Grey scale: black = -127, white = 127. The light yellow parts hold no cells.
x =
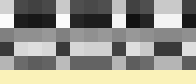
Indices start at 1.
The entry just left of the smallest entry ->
115
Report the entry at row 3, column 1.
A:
0
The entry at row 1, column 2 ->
-54
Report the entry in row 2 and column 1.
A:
123
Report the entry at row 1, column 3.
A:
-62
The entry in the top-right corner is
-62
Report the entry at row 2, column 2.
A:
-98
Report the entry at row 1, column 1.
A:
81

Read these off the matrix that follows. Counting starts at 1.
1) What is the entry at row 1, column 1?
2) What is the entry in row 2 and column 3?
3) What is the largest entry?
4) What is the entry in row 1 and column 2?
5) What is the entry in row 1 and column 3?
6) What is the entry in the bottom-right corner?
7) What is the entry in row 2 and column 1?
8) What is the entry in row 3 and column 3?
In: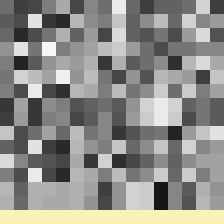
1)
-17
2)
98
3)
118
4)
-65
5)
-57
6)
27
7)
-36
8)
-51

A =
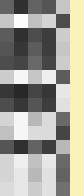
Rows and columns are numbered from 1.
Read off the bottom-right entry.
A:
-15
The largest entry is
124
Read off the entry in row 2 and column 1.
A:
70
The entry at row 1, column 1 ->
-28
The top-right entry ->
70
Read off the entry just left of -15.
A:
97
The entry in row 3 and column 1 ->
-35
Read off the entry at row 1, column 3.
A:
-28
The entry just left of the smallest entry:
-72
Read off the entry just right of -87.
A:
-58
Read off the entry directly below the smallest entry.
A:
-72
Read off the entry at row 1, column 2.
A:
-79
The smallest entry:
-87
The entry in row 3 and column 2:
-79

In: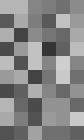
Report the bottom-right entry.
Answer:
-30
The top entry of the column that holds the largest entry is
-15
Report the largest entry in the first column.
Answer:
60
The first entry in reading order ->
53
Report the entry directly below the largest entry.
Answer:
73
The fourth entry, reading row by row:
-2
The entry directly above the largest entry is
-30
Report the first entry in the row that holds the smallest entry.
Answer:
-52
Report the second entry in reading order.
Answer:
53
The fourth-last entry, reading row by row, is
34
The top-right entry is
11
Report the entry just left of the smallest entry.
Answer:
66
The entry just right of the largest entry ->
5
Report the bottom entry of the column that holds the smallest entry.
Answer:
-15
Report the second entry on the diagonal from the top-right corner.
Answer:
66
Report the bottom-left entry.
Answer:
-45
